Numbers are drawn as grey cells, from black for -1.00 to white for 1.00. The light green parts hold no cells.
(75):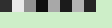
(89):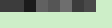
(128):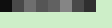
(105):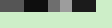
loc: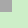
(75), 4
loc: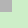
(75), 6
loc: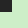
(75), 7
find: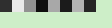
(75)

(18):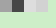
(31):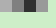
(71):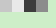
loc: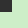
(31), 2
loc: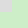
(18), 2
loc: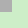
(31), 0
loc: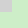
(18), 3
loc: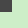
(18), 1
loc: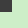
(71), 2

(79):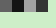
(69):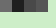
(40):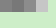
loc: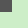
(69), 3
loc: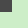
(69), 2

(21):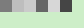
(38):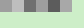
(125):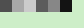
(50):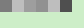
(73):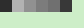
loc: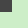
(21), 5
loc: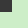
(73), 5
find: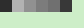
(73)
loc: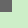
(21), 3
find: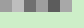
(38)
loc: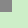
(125), 4
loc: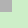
(73), 1

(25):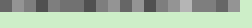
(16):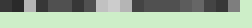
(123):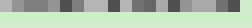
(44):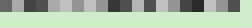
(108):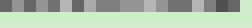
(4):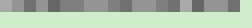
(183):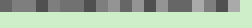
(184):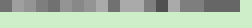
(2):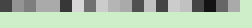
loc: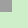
(184), 1
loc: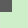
(16), 15
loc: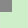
(184), 6

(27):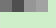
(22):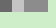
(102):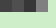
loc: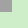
(27), 3
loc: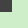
(102), 0
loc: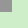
(27), 2
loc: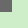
(22), 0
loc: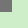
(27), 0

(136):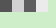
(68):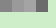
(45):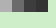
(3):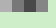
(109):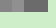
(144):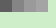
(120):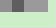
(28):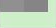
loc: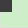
(45), 2
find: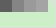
(144)
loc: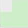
(136), 3
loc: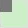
(3), 1

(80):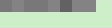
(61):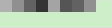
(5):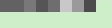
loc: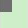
(5), 4
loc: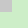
(5), 5

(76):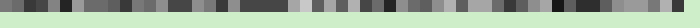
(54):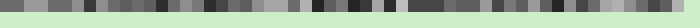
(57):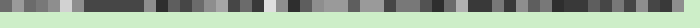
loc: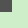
(57), 35
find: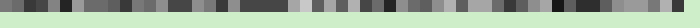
(76)
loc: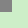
(76), 4

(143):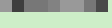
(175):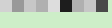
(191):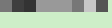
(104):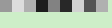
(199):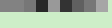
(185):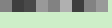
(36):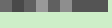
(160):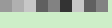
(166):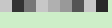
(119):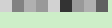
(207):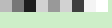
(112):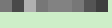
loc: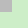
(207), 0
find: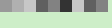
(160)
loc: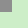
(36), 5
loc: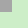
(199), 8
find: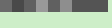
(36)
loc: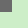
(36), 0

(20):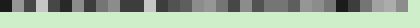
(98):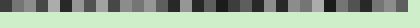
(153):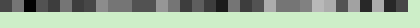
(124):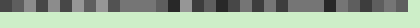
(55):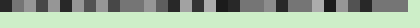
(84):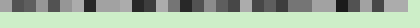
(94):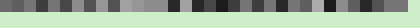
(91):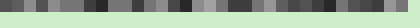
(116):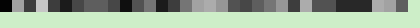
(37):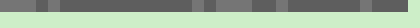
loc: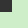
(55), 16
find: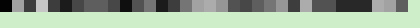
(116)
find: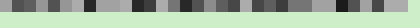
(84)
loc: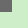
(94), 0
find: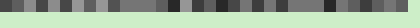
(124)
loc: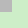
(153), 26
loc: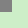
(153), 25

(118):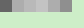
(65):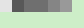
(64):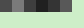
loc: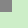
(65), 4
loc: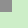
(118), 5
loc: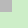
(118), 2
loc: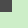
(64), 0
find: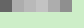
(118)
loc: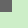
(118), 0
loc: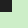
(64), 3

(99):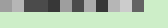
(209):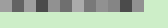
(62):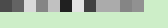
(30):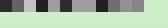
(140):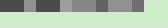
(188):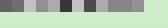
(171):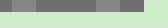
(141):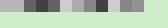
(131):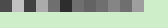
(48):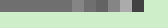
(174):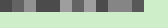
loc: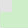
(62), 6
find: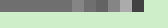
(48)
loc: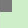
(209), 7
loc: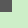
(174), 11

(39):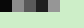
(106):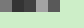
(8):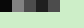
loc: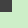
(106), 2
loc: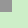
(39), 4
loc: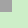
(106), 3
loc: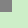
(8), 1
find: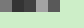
(106)

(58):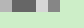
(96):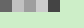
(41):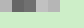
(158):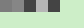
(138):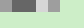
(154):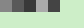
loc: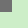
(41), 2
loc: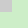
(96), 3
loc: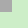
(154), 3
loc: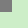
(158), 0
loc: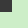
(154), 2
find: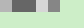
(58)

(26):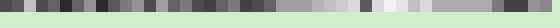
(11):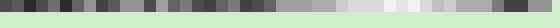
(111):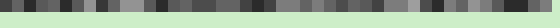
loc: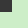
(111), 8
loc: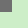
(11), 4
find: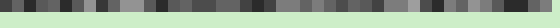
(111)
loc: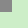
(26), 45
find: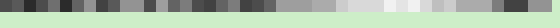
(11)
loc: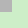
(26), 26

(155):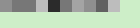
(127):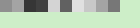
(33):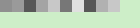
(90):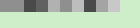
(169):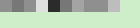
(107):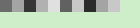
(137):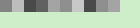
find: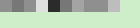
(169)
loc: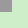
(33), 1
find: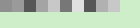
(33)
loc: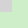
(127), 4
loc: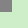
(137), 0

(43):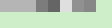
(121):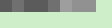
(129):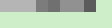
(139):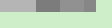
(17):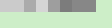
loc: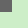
(43), 4
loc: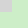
(17), 3

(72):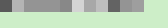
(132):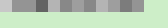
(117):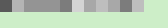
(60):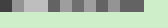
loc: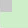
(132), 0
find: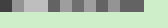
(60)
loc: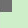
(60), 6

